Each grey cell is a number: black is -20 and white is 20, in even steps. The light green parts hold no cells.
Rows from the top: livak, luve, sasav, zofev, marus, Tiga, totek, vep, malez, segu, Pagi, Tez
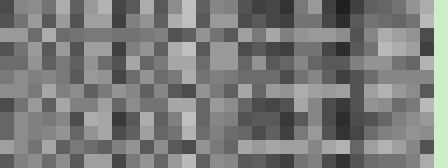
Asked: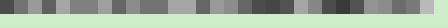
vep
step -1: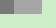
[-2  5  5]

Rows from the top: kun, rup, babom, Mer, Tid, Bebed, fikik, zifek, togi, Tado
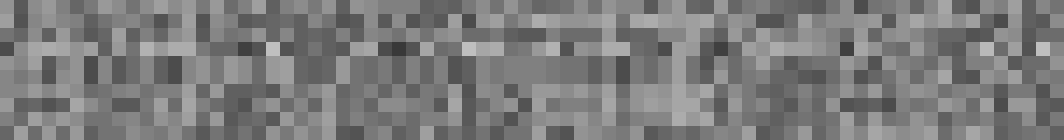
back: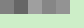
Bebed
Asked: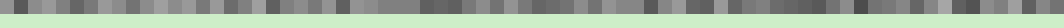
kun
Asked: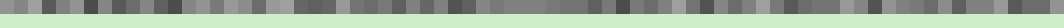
Tid
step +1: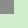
[3]
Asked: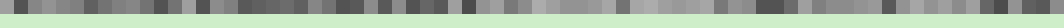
rup
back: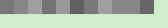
babom
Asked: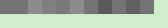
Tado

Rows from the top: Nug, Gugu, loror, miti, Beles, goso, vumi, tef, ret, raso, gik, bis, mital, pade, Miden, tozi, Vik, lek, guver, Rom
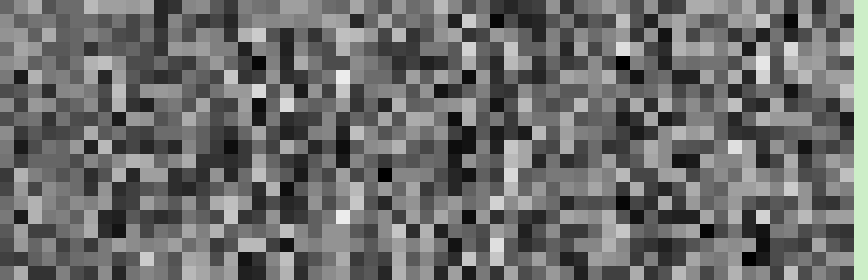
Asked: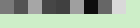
tef
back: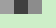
tozi

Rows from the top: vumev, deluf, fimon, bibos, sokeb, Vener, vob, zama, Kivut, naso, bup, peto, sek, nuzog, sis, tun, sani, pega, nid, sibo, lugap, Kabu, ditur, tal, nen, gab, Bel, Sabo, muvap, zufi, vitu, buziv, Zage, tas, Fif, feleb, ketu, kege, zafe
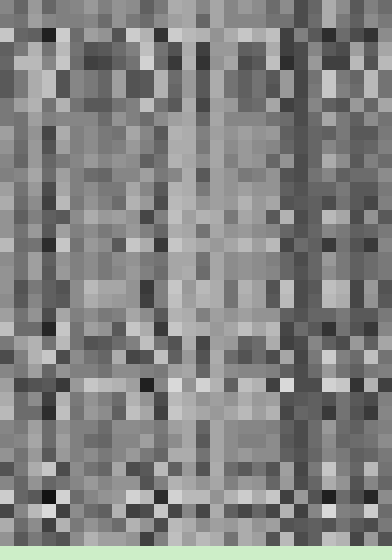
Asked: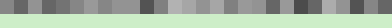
Fif
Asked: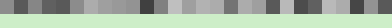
Kabu
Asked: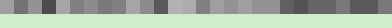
ditur

